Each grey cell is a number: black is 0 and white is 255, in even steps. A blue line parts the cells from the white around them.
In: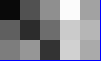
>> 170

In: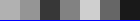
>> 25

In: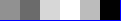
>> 1

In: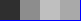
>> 169

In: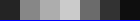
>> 14

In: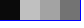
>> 115

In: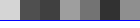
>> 143

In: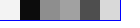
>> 217
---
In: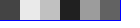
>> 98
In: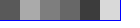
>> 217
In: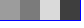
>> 62
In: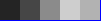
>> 178
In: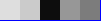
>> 124
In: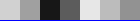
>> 146
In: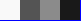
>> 25
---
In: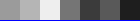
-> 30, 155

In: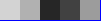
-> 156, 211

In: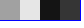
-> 53, 161

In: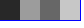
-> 199, 40

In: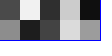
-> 15, 141

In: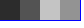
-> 147, 44

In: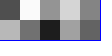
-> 132, 184

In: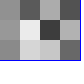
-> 82, 138

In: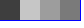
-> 122, 62

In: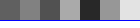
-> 227, 96
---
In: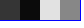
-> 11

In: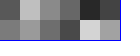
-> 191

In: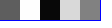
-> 254

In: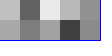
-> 98

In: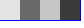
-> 105

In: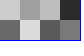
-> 159

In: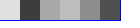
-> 61

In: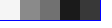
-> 138

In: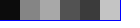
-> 133
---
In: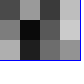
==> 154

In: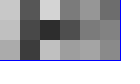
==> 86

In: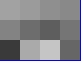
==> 155

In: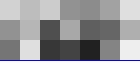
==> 189

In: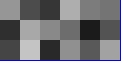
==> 76

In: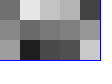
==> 230

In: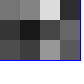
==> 131

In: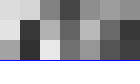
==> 213
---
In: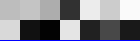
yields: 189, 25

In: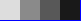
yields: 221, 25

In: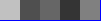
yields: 193, 128

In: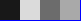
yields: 24, 169

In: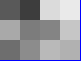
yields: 89, 177

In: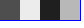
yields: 78, 184

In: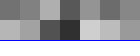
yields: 114, 154
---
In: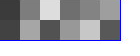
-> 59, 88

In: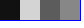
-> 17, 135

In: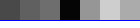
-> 73, 171

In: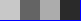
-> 200, 42

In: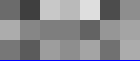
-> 107, 172

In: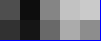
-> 78, 141

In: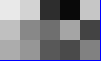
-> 233, 129
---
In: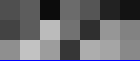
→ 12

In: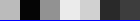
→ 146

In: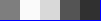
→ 217

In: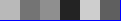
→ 143

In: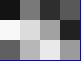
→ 46

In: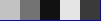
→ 17
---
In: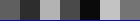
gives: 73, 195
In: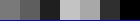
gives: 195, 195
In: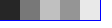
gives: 192, 233
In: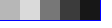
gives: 119, 218
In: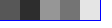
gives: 150, 229
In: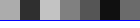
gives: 128, 195
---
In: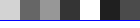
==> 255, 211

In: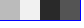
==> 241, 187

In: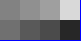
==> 217, 159

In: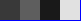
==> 225, 94

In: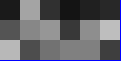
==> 190, 184

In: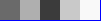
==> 249, 201

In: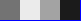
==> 235, 163

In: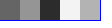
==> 243, 179

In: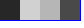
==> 209, 182

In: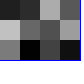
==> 193, 172
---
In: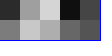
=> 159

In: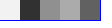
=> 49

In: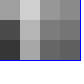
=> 208

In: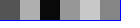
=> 175

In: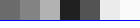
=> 131

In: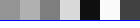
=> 176

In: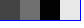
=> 111

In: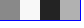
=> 248

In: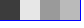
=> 231
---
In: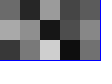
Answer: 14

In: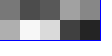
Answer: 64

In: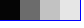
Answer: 194

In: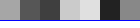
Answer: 34

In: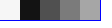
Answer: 123

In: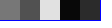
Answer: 8

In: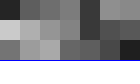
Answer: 72

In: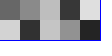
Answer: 146

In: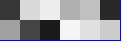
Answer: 224
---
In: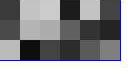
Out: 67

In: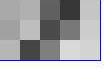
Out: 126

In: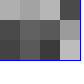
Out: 59

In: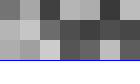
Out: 204

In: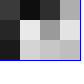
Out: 198

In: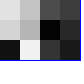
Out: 52
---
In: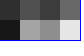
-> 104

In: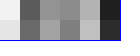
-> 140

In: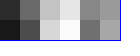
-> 230

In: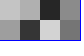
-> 139

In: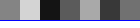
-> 91

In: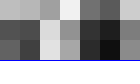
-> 241

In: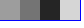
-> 214
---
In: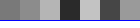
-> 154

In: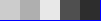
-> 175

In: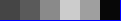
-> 138

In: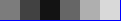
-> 124

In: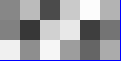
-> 240

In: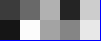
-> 205

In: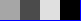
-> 75
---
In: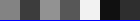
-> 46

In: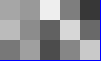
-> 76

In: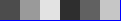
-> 76

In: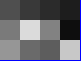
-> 29

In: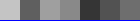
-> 82

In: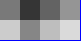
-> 99

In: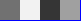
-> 113
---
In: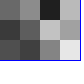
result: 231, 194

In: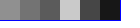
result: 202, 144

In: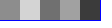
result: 212, 161

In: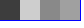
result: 206, 160

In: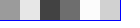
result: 252, 231

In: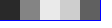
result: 234, 206

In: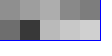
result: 208, 200

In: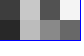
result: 244, 200

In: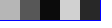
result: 209, 182

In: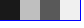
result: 240, 191
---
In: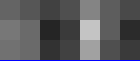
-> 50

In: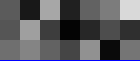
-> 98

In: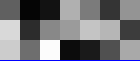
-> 252

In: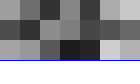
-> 89

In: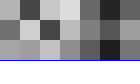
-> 193

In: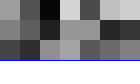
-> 143

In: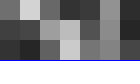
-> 97
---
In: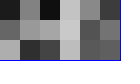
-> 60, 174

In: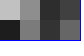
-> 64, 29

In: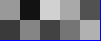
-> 81, 58

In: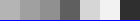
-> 47, 180

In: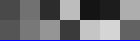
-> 174, 85

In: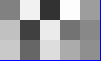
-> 157, 201

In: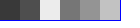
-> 194, 57

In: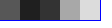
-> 220, 87
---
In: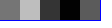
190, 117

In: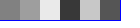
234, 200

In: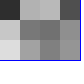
221, 199

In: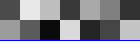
231, 218

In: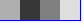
222, 175

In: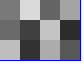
218, 196

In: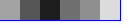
220, 163
